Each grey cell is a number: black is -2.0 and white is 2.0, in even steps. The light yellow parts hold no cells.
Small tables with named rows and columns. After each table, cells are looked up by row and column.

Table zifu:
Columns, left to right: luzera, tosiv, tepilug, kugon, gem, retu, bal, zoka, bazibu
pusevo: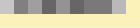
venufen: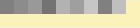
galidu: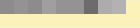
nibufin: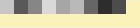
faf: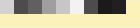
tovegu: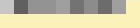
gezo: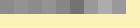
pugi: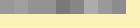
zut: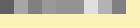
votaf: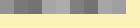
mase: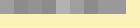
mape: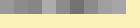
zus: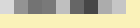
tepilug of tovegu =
0.3
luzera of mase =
0.5
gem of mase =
0.8
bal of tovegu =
0.2
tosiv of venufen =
0.2
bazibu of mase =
0.4
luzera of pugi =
0.4
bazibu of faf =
-1.5
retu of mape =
-0.2
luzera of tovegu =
1.1
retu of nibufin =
0.9
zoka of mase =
0.4
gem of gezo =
0.1
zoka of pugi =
0.4
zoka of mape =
0.5
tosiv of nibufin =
-0.6
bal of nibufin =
-0.4
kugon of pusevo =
-0.4
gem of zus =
1.0
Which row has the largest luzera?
zus

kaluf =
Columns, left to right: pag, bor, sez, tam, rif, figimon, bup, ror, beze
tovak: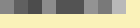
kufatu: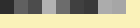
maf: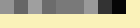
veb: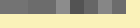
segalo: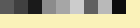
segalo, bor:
-1.0
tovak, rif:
-0.7
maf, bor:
-0.4
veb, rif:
0.2
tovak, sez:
-0.8
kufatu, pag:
-1.3
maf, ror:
-1.2
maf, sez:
0.5
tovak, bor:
-0.5

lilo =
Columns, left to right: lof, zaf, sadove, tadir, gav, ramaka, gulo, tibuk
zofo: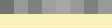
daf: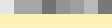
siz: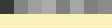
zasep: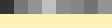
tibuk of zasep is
0.3
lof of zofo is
-0.2
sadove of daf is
0.6
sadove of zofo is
0.0
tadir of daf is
-0.2
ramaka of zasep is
0.1
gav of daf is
0.3
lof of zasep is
-1.2
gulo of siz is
0.0
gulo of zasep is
-0.2
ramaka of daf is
0.5
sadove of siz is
0.5
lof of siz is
-1.1
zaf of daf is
0.6
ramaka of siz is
0.6
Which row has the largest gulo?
daf

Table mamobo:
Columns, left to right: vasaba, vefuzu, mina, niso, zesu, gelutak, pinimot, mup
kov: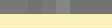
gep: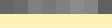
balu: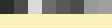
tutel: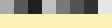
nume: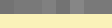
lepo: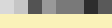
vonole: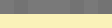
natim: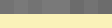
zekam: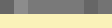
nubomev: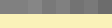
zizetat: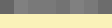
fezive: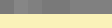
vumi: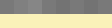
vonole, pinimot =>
-0.1
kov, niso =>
-0.1
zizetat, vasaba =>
-0.4
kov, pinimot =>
-0.2
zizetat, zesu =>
-0.2
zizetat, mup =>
-0.3
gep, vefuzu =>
-0.3
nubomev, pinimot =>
-0.1
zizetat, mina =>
-0.1
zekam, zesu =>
-0.1
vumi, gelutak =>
-0.1
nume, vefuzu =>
-0.1
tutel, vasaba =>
0.7
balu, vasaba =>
-1.3
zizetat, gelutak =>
0.0

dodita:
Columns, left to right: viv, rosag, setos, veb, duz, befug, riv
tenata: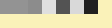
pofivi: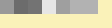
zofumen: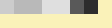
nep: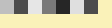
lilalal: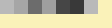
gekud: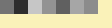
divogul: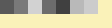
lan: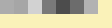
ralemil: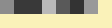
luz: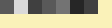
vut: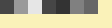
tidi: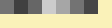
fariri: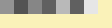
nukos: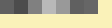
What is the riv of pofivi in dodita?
0.8
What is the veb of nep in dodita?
-0.1
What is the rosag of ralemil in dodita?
-1.1
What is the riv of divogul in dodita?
1.2
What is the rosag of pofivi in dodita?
-0.3
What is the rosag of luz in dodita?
1.4
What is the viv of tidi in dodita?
-0.2
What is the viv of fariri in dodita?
0.3
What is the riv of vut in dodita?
-0.4
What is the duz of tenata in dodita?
-0.7
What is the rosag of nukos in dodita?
-0.8

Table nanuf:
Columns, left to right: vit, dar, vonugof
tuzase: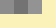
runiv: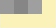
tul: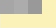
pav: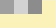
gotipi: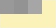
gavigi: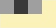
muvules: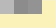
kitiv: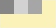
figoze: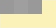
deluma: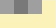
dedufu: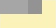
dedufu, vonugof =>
0.3
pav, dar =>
1.3
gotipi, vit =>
0.4
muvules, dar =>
0.2
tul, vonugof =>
0.4
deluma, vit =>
0.5
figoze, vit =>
0.4
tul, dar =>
0.7
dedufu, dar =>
0.6
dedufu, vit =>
0.6

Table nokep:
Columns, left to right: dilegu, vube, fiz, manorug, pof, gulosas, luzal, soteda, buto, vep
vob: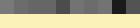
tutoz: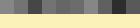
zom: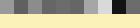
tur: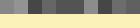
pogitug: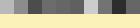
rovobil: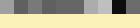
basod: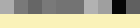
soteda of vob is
-0.2
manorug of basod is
-0.1
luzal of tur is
0.2
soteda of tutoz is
-0.5
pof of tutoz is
-0.4
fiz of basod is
-0.4
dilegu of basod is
0.7
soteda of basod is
0.5
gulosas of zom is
-0.4
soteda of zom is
1.4
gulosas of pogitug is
-0.5
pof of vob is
-0.8
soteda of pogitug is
-0.2
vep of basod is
-0.5
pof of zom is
-0.3
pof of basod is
-0.2
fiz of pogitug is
-0.8
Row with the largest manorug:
basod

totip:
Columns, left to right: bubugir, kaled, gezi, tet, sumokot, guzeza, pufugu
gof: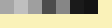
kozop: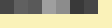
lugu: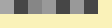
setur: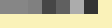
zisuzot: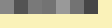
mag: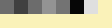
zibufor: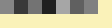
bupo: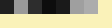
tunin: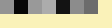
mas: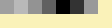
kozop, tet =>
0.5
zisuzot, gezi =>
-0.1
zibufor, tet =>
-1.5
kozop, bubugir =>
-0.9
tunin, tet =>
0.7
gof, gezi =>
0.5

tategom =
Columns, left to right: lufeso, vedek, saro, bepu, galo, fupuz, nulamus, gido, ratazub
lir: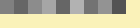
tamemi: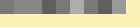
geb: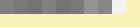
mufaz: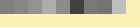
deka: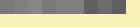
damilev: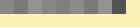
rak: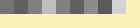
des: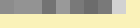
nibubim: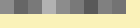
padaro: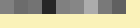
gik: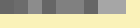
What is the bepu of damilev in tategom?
0.1
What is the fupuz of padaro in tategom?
0.1
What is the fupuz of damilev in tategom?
0.2
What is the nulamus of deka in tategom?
-0.5
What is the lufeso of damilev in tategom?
0.1
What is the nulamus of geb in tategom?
0.3
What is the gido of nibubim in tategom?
0.0
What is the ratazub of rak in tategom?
1.3
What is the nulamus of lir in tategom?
-0.2
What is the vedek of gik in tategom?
-0.3
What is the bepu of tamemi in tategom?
-0.5
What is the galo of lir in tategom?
-0.4
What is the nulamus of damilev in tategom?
-0.1
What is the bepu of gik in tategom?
-0.4
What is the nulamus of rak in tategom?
0.2
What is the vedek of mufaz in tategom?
0.1
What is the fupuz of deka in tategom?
0.0

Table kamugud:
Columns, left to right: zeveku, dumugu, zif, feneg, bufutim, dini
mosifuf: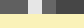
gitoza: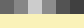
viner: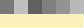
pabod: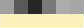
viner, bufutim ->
0.3
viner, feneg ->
0.0
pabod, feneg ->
-0.1
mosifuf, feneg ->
-0.4
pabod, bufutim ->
0.7
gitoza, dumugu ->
0.1
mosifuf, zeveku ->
-0.5

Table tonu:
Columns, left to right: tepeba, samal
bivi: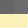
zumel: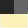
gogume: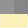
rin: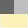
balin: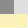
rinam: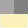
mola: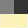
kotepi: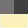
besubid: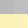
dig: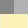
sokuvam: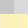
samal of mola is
-1.2
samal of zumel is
-0.4
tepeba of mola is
0.0
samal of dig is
0.8
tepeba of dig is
0.1
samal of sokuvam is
1.4
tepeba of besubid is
0.9
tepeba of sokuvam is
1.1
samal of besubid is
1.0
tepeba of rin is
-0.4
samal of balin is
1.5
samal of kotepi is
-1.0
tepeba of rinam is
0.6
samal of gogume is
0.1

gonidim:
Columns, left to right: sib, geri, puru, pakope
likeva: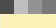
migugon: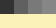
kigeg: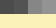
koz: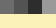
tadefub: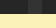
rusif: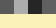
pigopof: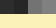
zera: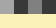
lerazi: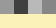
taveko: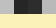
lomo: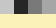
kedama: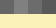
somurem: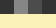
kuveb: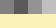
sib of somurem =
-1.2
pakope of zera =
-1.1
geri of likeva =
1.0
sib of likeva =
-0.8
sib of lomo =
1.1
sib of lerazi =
0.4
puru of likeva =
0.3
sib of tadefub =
-1.4
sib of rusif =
-0.6
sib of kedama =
-0.4
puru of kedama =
-0.3
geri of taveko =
-1.4
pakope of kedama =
-0.6
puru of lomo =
-0.1
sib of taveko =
1.0
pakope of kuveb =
1.0
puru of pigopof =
-0.2
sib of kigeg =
-0.8
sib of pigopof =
-1.3
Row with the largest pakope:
kuveb

